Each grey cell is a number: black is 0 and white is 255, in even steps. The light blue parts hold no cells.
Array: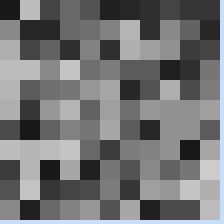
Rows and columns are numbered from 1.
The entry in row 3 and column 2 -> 68
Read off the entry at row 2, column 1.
137
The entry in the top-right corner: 54
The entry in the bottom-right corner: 188
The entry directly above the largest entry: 167
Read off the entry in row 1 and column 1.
24
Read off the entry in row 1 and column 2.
188
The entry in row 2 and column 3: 39
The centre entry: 159
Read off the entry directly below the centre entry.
167
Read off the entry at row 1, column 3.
68
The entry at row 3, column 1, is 175
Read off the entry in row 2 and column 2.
39
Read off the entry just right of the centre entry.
111
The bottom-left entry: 137
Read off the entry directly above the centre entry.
167

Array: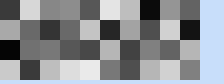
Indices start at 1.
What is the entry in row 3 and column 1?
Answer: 5
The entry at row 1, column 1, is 58
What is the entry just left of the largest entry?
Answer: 221
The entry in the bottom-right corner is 128
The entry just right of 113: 120
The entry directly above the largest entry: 72
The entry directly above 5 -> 169
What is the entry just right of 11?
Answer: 149
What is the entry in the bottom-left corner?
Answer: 202
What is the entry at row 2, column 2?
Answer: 105
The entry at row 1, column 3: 135
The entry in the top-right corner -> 99

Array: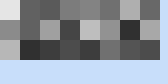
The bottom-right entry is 76
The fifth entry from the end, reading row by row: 76
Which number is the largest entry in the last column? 168
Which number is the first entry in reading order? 229
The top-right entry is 104
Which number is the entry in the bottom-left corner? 183
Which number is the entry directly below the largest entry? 139
